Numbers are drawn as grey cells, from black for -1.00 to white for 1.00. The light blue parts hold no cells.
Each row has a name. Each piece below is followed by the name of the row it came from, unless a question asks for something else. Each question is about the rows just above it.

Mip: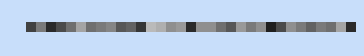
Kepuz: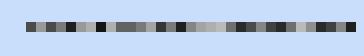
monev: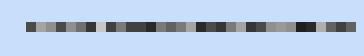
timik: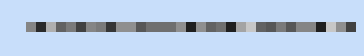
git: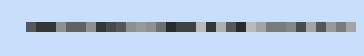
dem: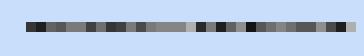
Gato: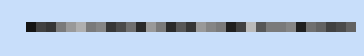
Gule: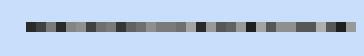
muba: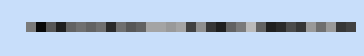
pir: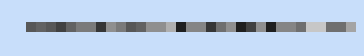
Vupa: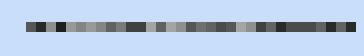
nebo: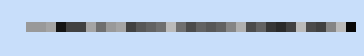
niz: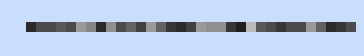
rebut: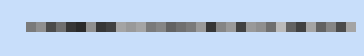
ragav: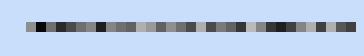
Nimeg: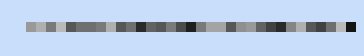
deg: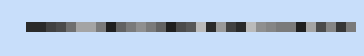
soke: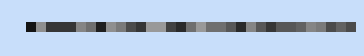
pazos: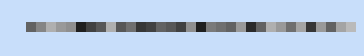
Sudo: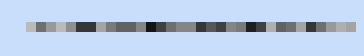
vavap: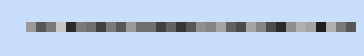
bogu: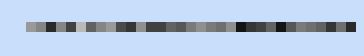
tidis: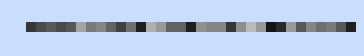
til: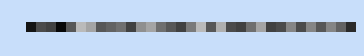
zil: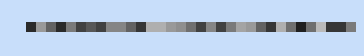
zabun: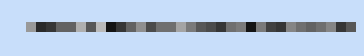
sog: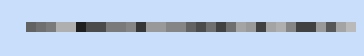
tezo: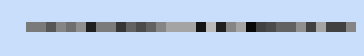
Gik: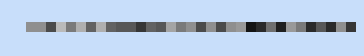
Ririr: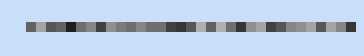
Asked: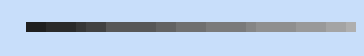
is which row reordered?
Gule
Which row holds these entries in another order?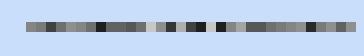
timik
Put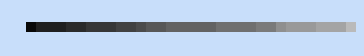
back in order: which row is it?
muba

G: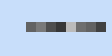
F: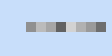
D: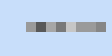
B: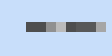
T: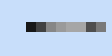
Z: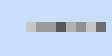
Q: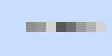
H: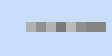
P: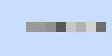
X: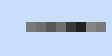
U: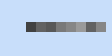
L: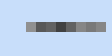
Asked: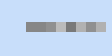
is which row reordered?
H
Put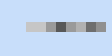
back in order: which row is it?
Z
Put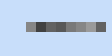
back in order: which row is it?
U
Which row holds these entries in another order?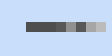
B
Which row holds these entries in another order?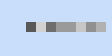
P
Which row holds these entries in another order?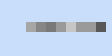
D

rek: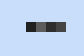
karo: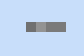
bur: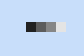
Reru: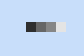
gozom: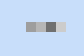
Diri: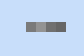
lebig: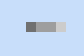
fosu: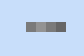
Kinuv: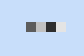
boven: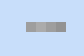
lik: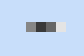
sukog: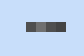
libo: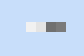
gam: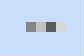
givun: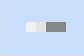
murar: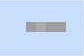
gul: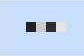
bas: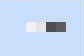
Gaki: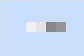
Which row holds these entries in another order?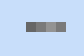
fosu
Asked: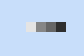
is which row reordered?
Reru
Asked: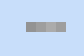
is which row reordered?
boven
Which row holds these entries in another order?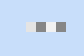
givun
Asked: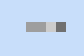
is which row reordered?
lebig
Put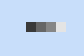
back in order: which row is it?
lik

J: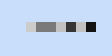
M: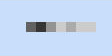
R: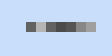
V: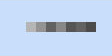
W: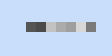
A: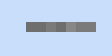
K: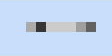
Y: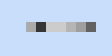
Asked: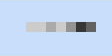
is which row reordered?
M
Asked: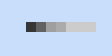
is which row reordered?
K
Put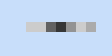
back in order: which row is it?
M
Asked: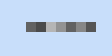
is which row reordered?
V

